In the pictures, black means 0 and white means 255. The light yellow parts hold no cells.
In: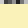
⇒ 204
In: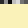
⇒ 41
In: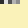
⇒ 44
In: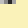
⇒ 191
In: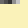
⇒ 105
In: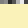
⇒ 126
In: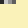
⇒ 41
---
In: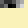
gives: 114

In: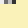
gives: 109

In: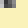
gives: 71

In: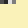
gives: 41

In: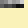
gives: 65

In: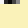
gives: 41

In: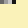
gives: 157

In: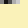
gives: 21

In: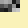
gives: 24

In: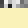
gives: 206
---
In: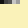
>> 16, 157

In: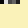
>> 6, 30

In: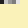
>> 31, 228

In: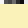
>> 246, 233

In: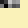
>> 29, 95

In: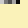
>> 204, 10

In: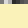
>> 121, 95
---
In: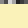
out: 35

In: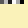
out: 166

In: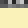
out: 160

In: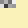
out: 224

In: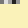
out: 148

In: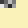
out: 232
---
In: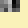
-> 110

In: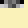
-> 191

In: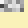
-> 135

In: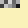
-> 199

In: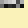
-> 17

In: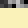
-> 48

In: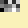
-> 103

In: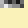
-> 237
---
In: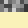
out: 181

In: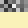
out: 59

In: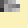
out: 169

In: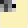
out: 79

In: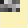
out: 75

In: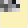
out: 105
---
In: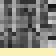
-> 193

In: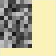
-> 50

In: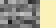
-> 94

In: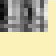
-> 194

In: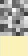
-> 218

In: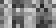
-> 154

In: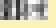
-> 173
